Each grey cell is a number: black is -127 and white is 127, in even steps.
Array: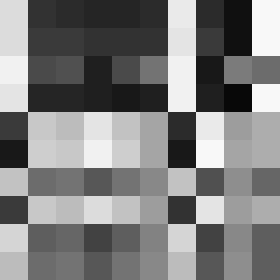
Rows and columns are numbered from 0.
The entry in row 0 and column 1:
-77
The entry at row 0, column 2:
-84
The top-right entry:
120
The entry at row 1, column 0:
92
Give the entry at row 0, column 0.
92
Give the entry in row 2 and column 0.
113
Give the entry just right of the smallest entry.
120
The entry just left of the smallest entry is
-96
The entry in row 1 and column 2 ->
-69
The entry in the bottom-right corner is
-33
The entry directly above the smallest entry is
-4
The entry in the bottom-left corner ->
60
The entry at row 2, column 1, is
-53
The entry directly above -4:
-111
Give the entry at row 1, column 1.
-69
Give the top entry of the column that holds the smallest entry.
-111

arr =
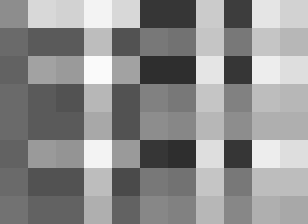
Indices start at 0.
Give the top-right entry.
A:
82
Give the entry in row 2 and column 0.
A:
-29
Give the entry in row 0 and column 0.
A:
13
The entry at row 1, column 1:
-37
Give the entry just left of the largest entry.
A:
26
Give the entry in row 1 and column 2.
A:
-37
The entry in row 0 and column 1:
88
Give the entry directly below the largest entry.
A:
55
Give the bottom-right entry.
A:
40
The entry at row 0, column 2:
82
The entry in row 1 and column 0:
-21
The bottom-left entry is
-13
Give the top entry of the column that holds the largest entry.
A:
115

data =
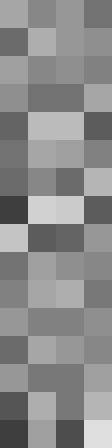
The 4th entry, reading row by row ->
-13
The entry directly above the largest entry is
53
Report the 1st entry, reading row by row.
38
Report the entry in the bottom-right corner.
94
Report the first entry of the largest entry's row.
-65
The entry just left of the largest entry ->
-50
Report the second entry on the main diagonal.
46
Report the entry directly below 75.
-27
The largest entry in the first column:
67
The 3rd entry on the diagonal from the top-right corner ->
7

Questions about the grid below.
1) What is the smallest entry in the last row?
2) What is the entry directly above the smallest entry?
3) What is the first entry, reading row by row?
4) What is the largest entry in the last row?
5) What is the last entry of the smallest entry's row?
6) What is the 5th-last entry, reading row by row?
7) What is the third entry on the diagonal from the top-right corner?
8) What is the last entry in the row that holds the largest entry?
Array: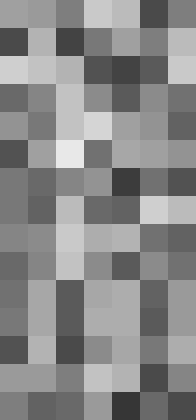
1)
-73
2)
51
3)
32
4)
26
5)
-53
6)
-22
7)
-60
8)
19
